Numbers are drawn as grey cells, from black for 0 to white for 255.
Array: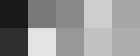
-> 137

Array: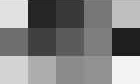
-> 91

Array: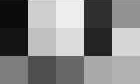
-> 220

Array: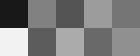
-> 84

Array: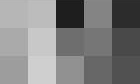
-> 110

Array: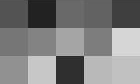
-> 165

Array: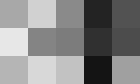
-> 124

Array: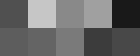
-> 137

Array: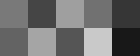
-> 159

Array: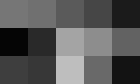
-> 164
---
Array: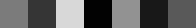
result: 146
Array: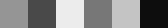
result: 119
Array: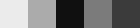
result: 16
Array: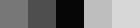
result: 6
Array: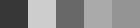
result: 104
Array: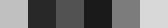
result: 26
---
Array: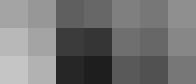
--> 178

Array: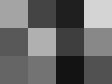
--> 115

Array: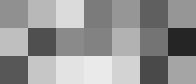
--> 198

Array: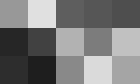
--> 30

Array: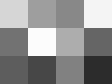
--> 71

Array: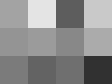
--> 99
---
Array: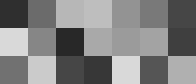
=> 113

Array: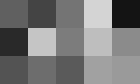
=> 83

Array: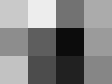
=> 194

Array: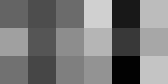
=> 113

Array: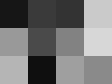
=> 181

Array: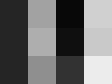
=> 37

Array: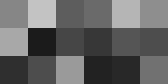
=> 47

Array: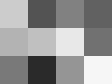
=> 121

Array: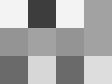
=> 106
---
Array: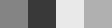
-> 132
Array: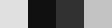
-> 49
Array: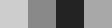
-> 137
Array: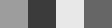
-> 102
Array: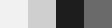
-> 106
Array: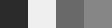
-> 105
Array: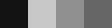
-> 102
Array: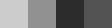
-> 83
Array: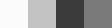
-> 122
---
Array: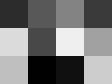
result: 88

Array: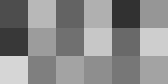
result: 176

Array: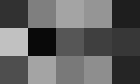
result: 164

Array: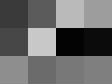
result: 91

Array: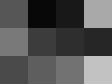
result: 8

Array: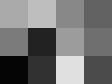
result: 190

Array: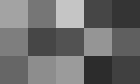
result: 197

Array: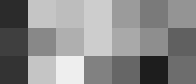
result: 155
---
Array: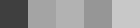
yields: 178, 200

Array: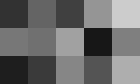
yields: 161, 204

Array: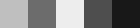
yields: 237, 237

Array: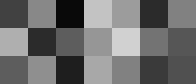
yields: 150, 209

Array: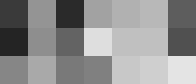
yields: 222, 228

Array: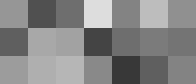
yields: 68, 221

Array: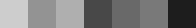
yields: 72, 205
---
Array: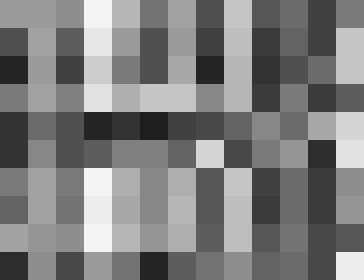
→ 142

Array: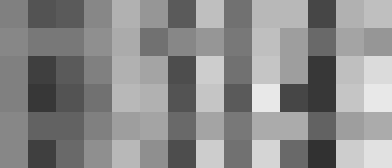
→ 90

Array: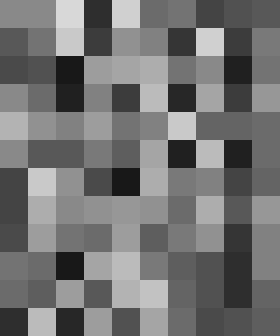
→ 216

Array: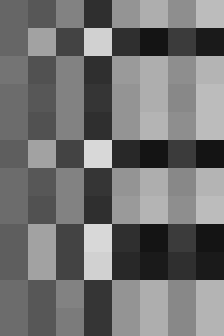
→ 130

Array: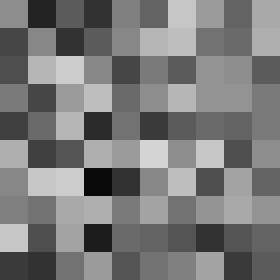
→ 91

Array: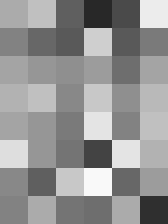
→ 95
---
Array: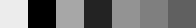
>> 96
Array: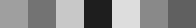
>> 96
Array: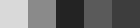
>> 61
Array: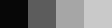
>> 201
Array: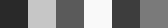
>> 122
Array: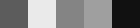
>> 17
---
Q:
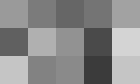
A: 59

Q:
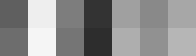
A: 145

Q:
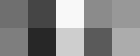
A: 90

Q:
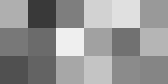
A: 139

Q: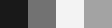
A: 243

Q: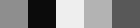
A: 179

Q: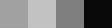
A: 127
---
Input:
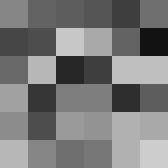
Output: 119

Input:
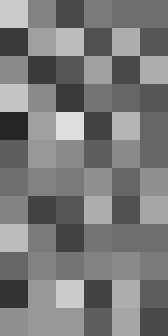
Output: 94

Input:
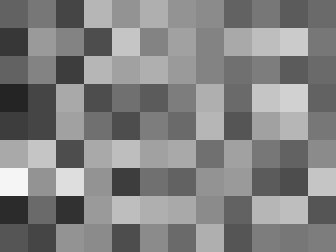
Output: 125

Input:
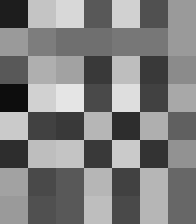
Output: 73

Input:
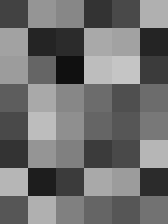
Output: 101

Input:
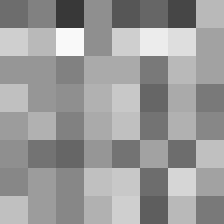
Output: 94

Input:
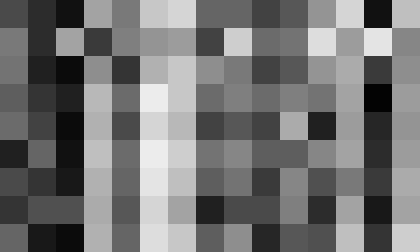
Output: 191
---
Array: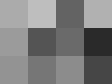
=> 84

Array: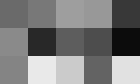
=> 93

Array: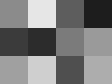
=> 44

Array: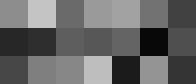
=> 100

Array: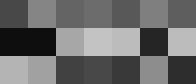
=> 188

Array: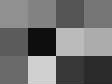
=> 14

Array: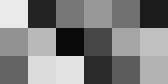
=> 71

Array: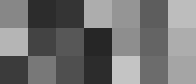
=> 142
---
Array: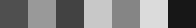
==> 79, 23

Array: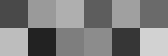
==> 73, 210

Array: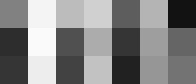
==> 129, 115

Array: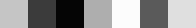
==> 197, 223

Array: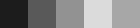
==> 28, 167

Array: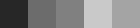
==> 39, 164

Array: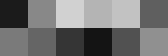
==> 27, 144
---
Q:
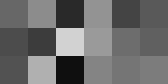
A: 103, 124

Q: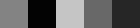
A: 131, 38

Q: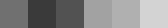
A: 112, 211

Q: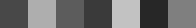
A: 72, 127

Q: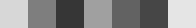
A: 215, 229

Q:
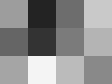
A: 157, 137
